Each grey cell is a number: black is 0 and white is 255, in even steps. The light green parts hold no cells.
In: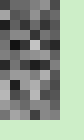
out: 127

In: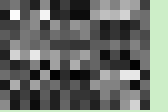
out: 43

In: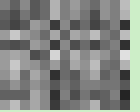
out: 68

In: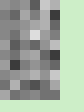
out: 114

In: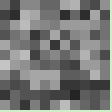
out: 114

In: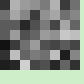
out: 49

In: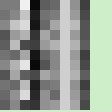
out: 73

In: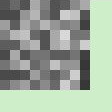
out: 55
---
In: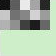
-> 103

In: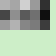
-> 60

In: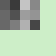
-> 70

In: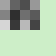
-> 68

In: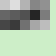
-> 189

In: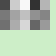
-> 154

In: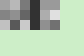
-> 113

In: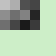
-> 58
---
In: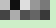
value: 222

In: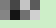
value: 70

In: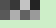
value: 56

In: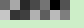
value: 116

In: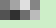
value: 164

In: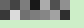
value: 171
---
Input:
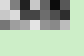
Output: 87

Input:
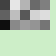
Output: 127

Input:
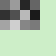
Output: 101

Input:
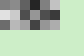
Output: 194

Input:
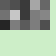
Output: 103

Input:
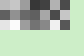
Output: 75

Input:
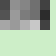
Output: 65

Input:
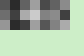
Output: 139
